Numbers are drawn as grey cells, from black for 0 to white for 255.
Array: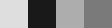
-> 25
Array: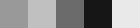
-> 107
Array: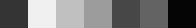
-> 71
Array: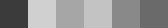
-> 195
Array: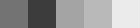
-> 164
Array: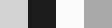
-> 27
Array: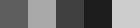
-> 63
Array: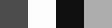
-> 252
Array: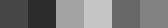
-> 197
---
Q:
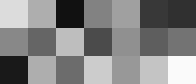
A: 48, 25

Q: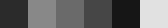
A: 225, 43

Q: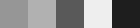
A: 30, 150

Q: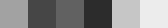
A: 236, 162

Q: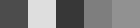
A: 145, 76

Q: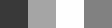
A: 129, 57

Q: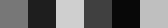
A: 191, 119
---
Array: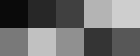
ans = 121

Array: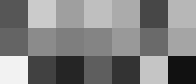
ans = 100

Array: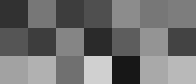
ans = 85

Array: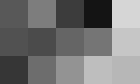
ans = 81

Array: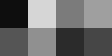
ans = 85

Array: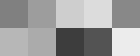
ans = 183

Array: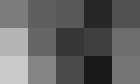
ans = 180
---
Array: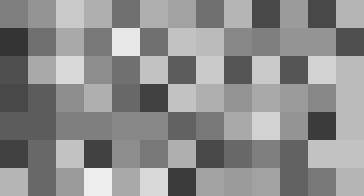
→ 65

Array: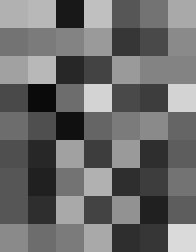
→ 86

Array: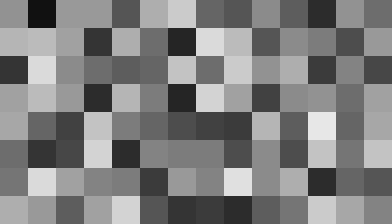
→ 117

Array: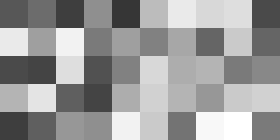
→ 180

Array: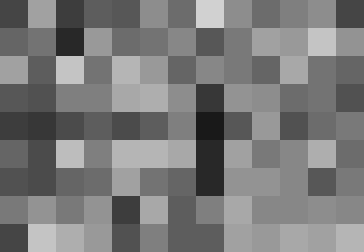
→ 121
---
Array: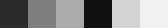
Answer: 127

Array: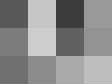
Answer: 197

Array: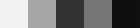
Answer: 165

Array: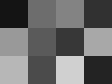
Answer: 109

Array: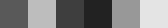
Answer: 189

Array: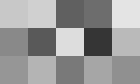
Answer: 208
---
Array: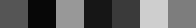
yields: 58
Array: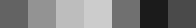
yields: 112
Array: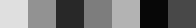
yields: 179
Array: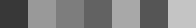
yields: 168
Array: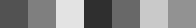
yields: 104
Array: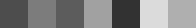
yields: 50
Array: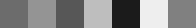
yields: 27
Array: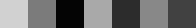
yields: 44
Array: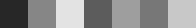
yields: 158
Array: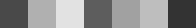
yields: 161
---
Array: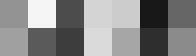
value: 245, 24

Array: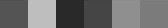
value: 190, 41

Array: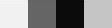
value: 241, 11

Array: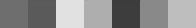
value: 225, 61

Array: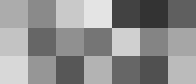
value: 228, 51

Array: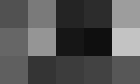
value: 195, 15

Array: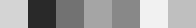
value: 241, 41

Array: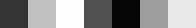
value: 254, 5

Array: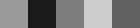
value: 205, 26
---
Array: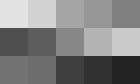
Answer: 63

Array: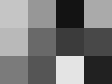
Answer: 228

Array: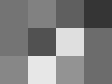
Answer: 147

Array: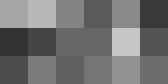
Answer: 96

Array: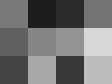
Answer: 55

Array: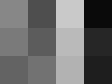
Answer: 178

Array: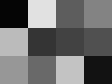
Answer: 195

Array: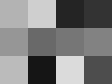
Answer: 219

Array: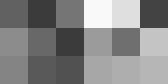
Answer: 81
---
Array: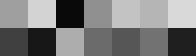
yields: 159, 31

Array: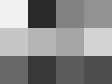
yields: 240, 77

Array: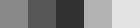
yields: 137, 228

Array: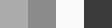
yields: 172, 58

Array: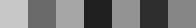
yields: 199, 134

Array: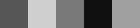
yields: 86, 160
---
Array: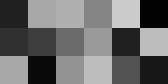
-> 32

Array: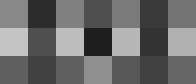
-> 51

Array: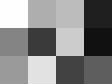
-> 204

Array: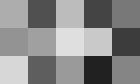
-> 201

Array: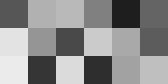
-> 169

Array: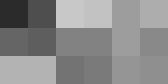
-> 157

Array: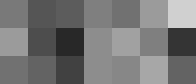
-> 127

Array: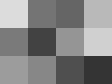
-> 149
